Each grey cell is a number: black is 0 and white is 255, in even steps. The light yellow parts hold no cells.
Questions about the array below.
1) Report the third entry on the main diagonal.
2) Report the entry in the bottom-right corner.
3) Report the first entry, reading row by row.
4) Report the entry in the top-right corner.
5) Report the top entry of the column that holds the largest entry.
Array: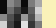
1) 39
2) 124
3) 10
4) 168
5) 10

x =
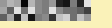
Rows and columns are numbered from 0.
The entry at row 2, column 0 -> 96
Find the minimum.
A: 6
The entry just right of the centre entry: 225
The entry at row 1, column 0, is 166
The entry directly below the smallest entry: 111
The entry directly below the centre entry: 138
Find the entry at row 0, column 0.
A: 152
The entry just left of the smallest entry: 166
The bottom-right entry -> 152
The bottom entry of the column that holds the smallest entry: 193
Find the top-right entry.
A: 225
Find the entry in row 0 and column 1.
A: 181

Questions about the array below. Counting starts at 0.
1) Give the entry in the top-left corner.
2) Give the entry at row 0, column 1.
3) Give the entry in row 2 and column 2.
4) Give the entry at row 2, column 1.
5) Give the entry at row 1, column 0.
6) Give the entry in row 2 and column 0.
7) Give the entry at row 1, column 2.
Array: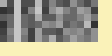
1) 172
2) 77
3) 198
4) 105
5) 51
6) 92
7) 198

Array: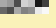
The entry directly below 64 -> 248
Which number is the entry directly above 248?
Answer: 64
